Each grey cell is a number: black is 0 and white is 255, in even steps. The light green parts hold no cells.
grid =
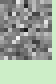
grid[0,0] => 110
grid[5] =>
[131, 110, 151, 150, 181, 124, 120, 135, 130, 142, 122, 227, 125]
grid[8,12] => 171
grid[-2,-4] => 136
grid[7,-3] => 123
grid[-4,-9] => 92
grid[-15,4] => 231
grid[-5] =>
[159, 142, 119, 215, 156, 115, 119, 140, 62, 66, 129, 142, 133]
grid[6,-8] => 219
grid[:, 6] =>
[75, 37, 193, 137, 195, 120, 140, 23, 218, 128, 119, 163, 109, 111, 75]
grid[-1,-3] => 154
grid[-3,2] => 173
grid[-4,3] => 104
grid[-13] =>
[155, 128, 104, 144, 150, 144, 193, 113, 190, 136, 144, 145, 153]
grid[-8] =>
[94, 74, 186, 116, 116, 64, 23, 163, 148, 72, 123, 109, 98]
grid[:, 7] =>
[155, 132, 113, 180, 84, 135, 92, 163, 156, 114, 140, 149, 174, 146, 112]
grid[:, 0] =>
[110, 168, 155, 143, 127, 131, 116, 94, 141, 180, 159, 129, 90, 133, 150]
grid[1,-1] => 100
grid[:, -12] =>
[111, 140, 128, 161, 187, 110, 148, 74, 167, 114, 142, 112, 133, 110, 212]
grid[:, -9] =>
[231, 177, 150, 89, 155, 181, 187, 116, 122, 243, 156, 92, 97, 67, 114]
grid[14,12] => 103
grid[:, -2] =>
[162, 110, 145, 124, 152, 227, 197, 109, 189, 158, 142, 105, 83, 145, 145]
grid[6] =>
[116, 148, 137, 69, 187, 219, 140, 92, 161, 185, 151, 197, 96]
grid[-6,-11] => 124

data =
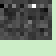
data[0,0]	68
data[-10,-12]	77
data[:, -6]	[46, 134, 57, 56, 34, 123, 79, 78, 53, 58]
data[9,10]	69
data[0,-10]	60
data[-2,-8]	45
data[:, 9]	[66, 81, 59, 66, 64, 72, 83, 58, 72, 70]
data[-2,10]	54
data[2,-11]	48
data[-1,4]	71
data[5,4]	83
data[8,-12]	87
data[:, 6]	[69, 82, 65, 72, 68, 74, 101, 63, 83, 76]
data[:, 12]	[54, 102, 91, 80, 68, 54, 51, 63, 58, 65]
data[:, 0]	[68, 1, 87, 82, 101, 70, 53, 79, 73, 83]
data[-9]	[1, 98, 44, 128, 63, 27, 82, 134, 253, 81, 107, 69, 102]
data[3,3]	41
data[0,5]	65
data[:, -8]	[65, 27, 80, 44, 62, 66, 53, 58, 45, 90]
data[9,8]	51
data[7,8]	63
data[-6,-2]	67
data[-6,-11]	41
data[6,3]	76
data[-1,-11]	80

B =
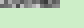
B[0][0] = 187
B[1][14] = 140
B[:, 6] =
[122, 132]
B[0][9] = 119
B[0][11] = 58
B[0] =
[187, 100, 169, 127, 131, 92, 122, 142, 102, 119, 77, 58, 137, 92, 112]

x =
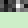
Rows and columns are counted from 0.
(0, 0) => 88
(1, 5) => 152
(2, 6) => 127
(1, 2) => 57
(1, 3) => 84
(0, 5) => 83

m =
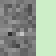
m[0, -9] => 124
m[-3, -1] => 126
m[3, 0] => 145
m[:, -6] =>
[139, 126, 115, 114, 93, 154, 107, 127, 97, 118, 89, 85, 148, 122]
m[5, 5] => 121
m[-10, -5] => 111
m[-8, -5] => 116
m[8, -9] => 137
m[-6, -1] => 136
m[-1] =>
[116, 99, 134, 122, 120, 101, 102, 117, 112]
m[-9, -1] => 116
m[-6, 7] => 134
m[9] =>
[119, 110, 118, 118, 125, 116, 106, 117, 111]
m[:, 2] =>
[131, 87, 140, 120, 134, 145, 132, 158, 45, 118, 111, 104, 140, 134]
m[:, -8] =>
[129, 99, 102, 107, 132, 109, 128, 146, 132, 110, 112, 127, 132, 99]
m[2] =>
[149, 102, 140, 115, 149, 123, 94, 76, 123]
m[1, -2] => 76
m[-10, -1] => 98
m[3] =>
[145, 107, 120, 114, 97, 113, 109, 86, 130]
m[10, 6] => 89
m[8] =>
[137, 132, 45, 97, 158, 197, 134, 134, 136]
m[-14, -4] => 112
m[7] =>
[144, 146, 158, 127, 99, 140, 98, 150, 117]
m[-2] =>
[103, 132, 140, 148, 131, 101, 96, 120, 124]
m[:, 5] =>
[112, 136, 123, 113, 110, 121, 105, 140, 197, 116, 126, 134, 101, 101]
